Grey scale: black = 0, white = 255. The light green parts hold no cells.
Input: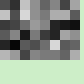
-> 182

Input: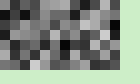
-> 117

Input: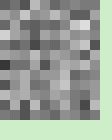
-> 122

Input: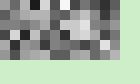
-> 150

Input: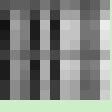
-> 49

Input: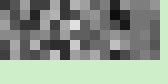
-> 63

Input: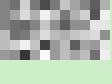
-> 153

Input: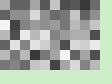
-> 119
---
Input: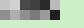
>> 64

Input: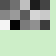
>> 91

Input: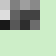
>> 98

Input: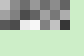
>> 161

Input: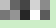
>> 69

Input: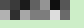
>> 148
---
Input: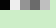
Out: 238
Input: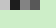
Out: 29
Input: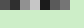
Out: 47
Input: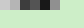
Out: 181
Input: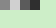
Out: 208
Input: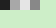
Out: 168
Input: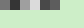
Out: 53
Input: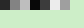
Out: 131
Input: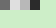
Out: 223
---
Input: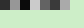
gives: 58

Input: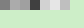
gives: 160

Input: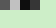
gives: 87

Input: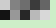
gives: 59

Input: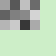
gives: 98

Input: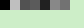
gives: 82

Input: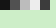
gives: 81

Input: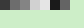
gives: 100

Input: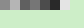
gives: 96

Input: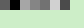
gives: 94
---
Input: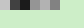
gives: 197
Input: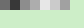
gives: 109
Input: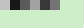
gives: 194
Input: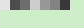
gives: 228
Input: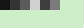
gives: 20
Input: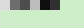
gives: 220
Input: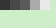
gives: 52
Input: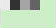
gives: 234
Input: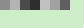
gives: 141
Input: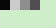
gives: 7
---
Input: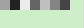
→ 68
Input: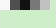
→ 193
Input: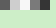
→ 53
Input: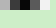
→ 242
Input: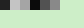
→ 137
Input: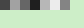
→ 132
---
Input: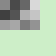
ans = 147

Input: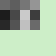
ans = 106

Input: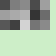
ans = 138

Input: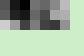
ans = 146

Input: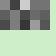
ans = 85

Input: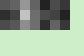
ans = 55

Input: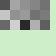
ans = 94
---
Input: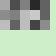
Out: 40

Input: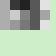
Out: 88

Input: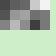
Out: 202

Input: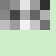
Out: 157

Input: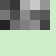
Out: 200

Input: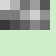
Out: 157

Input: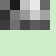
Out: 233
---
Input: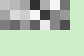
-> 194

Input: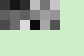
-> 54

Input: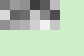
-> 121

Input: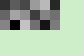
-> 49

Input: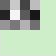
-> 102

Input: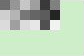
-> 110

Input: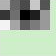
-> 177

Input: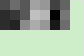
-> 76

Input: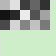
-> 183

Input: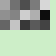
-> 166
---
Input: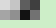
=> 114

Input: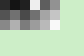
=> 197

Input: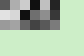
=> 56

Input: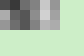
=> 162

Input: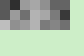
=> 57

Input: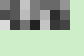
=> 96

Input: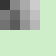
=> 192
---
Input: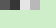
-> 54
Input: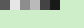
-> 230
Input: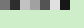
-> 45
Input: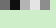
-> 15
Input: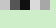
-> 85
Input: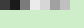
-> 26
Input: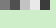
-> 80
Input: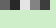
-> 40
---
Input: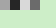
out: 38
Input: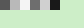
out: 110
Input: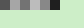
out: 188
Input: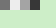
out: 237
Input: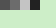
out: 108
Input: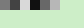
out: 17
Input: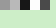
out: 23
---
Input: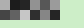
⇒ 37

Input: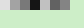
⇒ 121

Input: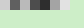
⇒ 186

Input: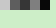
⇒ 54

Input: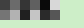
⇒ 53

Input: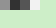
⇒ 85

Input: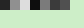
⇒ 221

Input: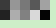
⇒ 120

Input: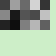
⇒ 106

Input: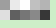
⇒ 254
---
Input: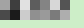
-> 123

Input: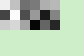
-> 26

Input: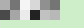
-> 193

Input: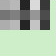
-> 150

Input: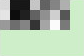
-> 207

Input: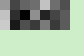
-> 69
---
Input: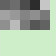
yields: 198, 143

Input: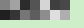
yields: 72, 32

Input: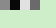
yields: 106, 138

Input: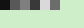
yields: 108, 17

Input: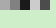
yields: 76, 170

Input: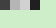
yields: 31, 64

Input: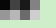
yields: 130, 151

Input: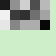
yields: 185, 230

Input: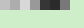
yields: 120, 193

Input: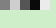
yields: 235, 128
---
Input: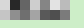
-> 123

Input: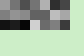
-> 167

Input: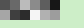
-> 157

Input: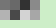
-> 167

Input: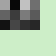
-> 90

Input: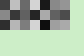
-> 76
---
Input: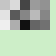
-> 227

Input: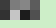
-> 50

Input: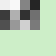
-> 59

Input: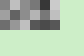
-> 160

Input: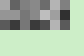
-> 149

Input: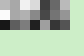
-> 251
